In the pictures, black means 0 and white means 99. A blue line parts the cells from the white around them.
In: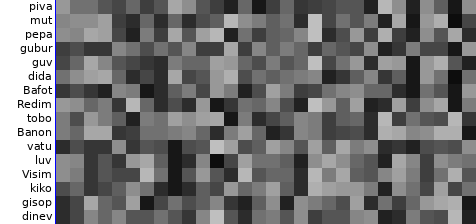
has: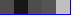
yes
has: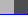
no
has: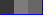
no
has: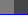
yes

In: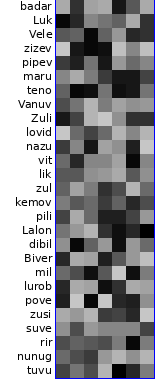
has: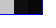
no
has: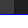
yes
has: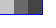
yes
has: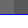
no

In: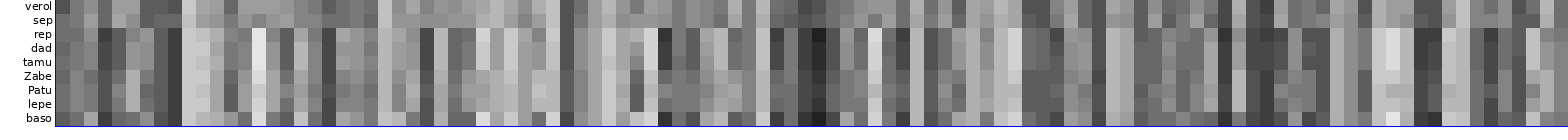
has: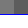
yes
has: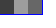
no
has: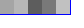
no
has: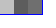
no
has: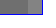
yes
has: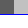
yes

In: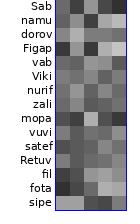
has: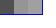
yes
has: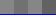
no

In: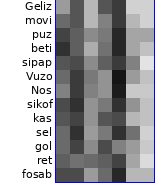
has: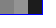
yes
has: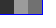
no
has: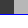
yes
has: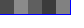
yes
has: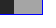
yes

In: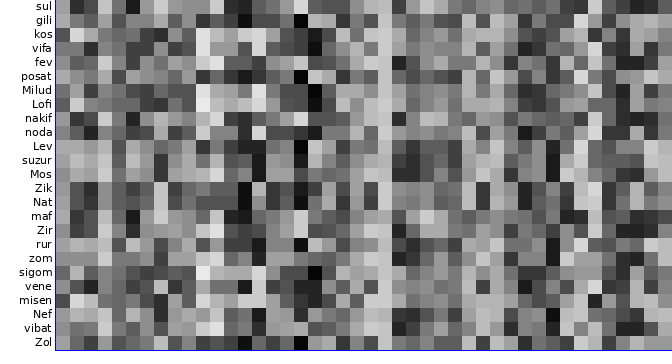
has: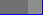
yes
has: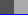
yes
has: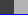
yes
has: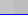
yes
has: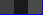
yes
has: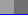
yes

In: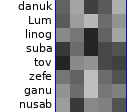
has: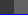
no
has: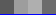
no
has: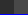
no

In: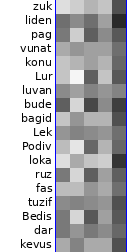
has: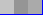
no
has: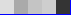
yes
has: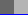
yes
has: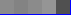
yes
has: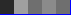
no
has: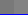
no

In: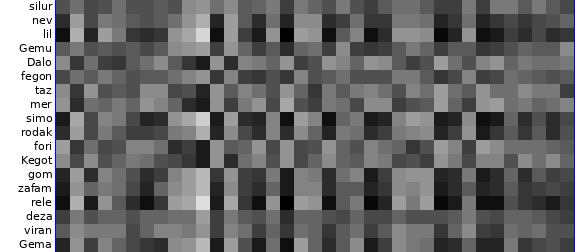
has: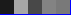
yes
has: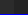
yes

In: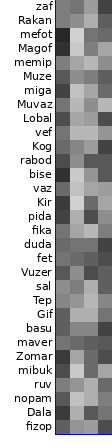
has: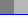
no
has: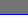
yes
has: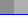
yes
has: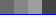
yes
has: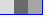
no
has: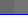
yes

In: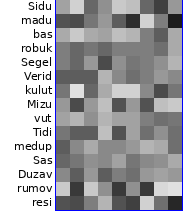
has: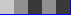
yes
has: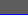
yes
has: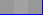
yes
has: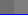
yes
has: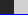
no

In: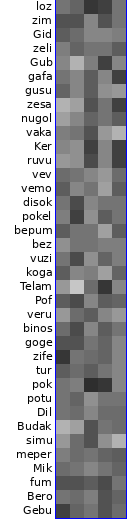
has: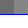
yes
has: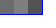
yes

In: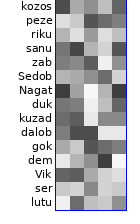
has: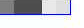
no
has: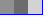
yes
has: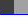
yes
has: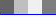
no
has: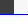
yes

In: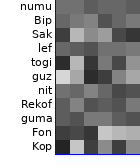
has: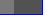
no
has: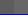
yes
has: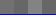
yes

